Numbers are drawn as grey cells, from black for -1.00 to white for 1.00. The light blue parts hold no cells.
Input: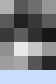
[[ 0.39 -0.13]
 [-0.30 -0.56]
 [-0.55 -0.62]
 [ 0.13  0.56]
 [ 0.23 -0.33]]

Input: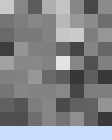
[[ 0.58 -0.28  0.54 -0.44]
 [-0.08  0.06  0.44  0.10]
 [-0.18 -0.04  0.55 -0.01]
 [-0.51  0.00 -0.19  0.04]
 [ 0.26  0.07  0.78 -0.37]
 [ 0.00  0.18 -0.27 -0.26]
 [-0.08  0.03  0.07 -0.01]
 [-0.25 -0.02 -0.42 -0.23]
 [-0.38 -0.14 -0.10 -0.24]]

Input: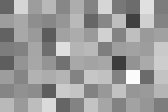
[[-0.21  0.23  0.06  0.03 -0.06  0.76]
 [ 0.23  0.11  0.18 -0.20  0.49  0.63]
 [-0.23  0.21  0.27  0.21  0.03  0.21]
 [-0.02  0.30  0.75  0.45  0.24  0.23]
 [-0.26  0.31 -0.11  0.28 -0.52  0.33]
 [ 0.23  0.40  0.41  0.55  0.02 -0.16]
 [ 0.04  0.10  0.59  0.02  0.52  0.21]
 [ 0.45  0.48 -0.21  0.53  0.02  0.18]]

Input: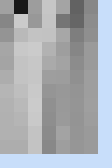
[[ 0.26  0.23  0.29  0.06]
 [ 0.05  0.19 -0.08  0.10]
 [ 0.16  0.53  0.31  0.12]
 [ 0.30  0.59  0.24  0.21]
 [ 0.29  0.56  0.28  0.21]
 [ 0.36  0.55  0.23  0.24]
 [ 0.42  0.58  0.19  0.24]
 [ 0.40  0.59  0.20  0.25]
 [ 0.39  0.58  0.21  0.23]
 [ 0.39  0.53  0.28  0.21]
 [ 0.36  0.53  0.24  0.21]]

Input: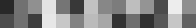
[[-0.69  0.13 -0.08  0.52 -0.03  0.16  0.86]
 [-0.40 -0.52  0.56  0.47 -0.61 -0.62  0.55]]

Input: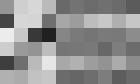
[[ 0.17  0.69 -0.18 -0.15 -0.16]
 [-0.46  0.66  0.31  0.48  0.37]
 [ 0.85 -0.56  0.05 -0.08 -0.05]
 [ 0.61  0.16 -0.08 -0.05 -0.01]
 [-0.51  0.46  0.32  0.23  0.34]
 [ 0.39  0.52 -0.16 -0.14 -0.27]]
